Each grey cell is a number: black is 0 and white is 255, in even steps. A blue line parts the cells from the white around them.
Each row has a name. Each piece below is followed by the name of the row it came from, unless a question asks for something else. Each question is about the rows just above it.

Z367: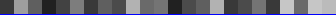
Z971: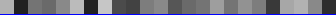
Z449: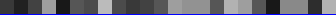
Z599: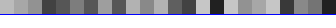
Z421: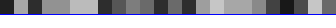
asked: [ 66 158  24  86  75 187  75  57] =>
Z449
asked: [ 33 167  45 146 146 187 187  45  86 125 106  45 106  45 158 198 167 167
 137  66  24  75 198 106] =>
Z421

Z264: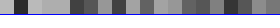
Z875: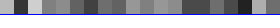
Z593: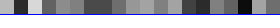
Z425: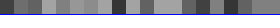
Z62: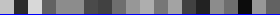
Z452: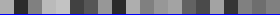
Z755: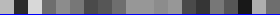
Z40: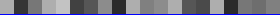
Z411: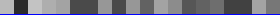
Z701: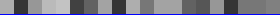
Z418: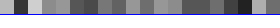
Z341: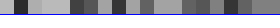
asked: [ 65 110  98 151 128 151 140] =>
Z875
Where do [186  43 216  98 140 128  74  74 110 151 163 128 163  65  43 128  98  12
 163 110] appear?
Z593

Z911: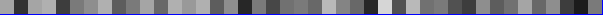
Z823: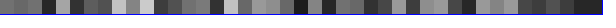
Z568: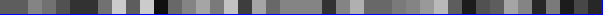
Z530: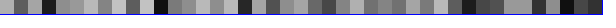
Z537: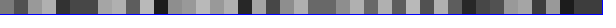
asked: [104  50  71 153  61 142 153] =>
Z823
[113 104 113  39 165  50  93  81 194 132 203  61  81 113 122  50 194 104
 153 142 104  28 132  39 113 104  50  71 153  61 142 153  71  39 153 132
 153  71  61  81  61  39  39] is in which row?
Z823
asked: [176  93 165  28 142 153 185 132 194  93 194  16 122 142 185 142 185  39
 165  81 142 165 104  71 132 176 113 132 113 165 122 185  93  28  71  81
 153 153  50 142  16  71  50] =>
Z530
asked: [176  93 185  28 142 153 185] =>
Z537
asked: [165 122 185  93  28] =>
Z530

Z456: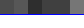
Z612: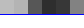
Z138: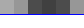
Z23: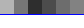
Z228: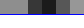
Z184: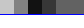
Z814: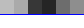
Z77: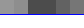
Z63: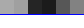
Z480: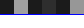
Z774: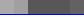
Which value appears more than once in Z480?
[27]
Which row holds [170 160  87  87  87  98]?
Z774
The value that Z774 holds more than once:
[87]
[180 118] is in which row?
Z23

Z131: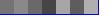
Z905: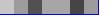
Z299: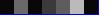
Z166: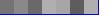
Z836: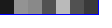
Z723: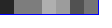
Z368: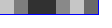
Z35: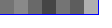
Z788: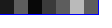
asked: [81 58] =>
Z836
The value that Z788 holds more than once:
[93]
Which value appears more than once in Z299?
[8]

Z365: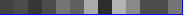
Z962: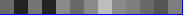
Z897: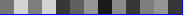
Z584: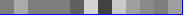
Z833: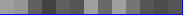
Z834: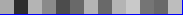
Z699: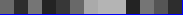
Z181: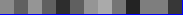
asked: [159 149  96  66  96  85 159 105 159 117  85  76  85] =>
Z833
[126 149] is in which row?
Z897
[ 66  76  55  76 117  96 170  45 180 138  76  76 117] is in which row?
Z365
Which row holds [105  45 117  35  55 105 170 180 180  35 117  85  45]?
Z699
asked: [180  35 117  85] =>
Z699
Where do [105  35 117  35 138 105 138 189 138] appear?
Z962

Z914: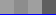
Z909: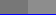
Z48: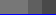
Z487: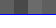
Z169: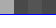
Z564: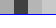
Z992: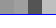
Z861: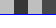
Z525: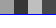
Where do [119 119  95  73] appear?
Z48
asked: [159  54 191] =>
Z525
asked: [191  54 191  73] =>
Z861

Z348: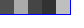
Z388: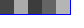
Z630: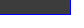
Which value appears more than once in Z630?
[60]
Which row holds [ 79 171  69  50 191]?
Z348

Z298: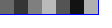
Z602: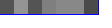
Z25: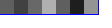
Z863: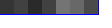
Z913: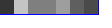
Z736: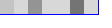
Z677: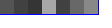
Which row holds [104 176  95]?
Z25
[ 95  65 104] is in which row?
Z25
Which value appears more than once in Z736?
[216]
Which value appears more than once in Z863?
[65]
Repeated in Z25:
[95]
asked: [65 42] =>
Z863

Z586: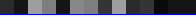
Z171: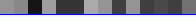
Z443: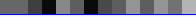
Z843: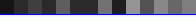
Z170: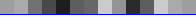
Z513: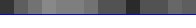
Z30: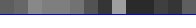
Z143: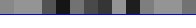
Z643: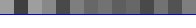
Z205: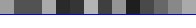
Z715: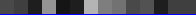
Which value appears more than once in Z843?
[42]
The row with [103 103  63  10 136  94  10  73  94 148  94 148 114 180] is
Z443
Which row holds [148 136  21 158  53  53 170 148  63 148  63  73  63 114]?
Z171
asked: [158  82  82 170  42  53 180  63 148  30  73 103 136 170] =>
Z205
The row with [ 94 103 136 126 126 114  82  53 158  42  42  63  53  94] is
Z30
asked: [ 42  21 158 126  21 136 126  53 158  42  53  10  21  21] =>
Z586

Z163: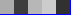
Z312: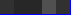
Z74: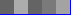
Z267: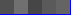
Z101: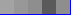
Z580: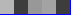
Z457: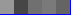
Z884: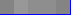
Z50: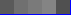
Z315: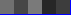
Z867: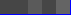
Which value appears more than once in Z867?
[70]
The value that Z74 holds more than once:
[100]

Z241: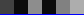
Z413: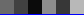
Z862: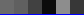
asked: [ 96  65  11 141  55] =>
Z862
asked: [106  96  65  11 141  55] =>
Z862

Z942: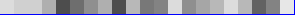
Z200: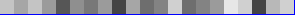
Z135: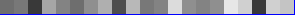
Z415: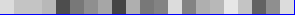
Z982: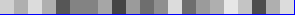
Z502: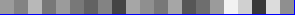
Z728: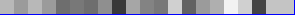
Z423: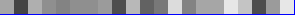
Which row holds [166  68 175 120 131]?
Z415
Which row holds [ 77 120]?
Z415
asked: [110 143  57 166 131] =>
Z728
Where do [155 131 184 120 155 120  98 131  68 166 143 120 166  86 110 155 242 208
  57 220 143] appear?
Z502

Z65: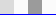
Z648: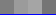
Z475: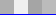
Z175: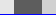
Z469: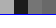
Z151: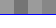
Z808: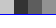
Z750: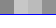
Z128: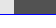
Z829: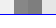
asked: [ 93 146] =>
Z808
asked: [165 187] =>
Z475
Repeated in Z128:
[82]
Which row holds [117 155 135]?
Z151

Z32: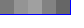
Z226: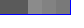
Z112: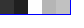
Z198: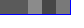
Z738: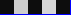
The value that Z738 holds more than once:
[13]
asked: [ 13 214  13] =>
Z738

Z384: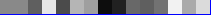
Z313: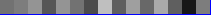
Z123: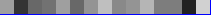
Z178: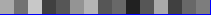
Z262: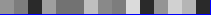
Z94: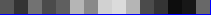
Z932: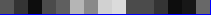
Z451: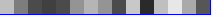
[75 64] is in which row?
Z451
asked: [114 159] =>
Z123
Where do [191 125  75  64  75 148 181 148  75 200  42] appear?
Z451
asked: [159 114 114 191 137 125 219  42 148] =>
Z262
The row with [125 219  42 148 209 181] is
Z262
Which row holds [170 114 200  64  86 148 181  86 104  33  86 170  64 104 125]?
Z178

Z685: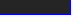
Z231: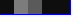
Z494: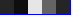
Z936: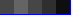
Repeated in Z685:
[37]
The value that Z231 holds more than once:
[14]
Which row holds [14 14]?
Z231
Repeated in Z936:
[70]
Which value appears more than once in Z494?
[37]
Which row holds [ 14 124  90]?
Z231

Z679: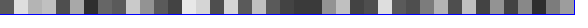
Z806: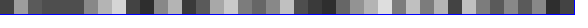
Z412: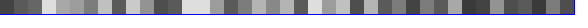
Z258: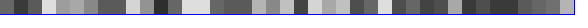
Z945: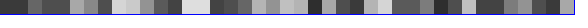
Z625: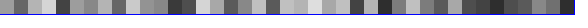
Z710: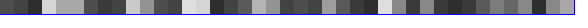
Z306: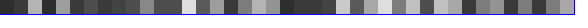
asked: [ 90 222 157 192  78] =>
Z412
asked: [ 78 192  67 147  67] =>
Z679
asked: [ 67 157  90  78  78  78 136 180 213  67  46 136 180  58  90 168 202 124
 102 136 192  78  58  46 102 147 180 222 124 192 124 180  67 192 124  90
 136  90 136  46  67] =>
Z806

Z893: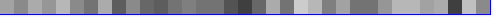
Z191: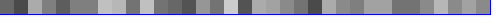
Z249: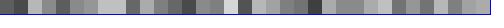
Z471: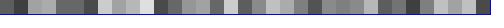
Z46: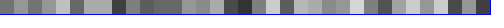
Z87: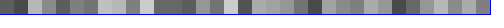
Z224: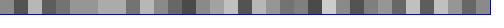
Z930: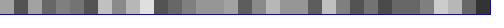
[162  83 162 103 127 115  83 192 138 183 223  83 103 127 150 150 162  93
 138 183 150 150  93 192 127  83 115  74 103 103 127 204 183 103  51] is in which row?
Z930
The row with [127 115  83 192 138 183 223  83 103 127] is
Z930
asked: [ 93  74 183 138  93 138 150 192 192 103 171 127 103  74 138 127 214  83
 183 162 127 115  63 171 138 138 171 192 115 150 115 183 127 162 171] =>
Z249
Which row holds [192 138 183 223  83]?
Z930
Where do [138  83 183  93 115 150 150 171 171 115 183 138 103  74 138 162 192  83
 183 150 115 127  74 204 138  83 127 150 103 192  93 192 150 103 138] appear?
Z224

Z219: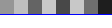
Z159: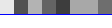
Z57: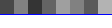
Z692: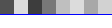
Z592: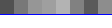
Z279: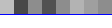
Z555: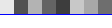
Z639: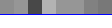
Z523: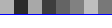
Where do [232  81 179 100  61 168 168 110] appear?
Z159
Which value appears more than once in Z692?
[220]

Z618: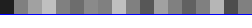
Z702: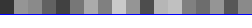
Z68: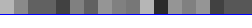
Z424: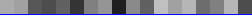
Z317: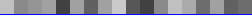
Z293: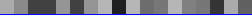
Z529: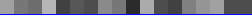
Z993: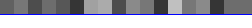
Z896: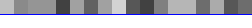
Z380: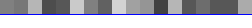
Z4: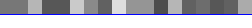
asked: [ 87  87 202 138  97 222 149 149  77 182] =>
Z4
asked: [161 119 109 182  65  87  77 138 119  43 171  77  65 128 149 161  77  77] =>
Z529

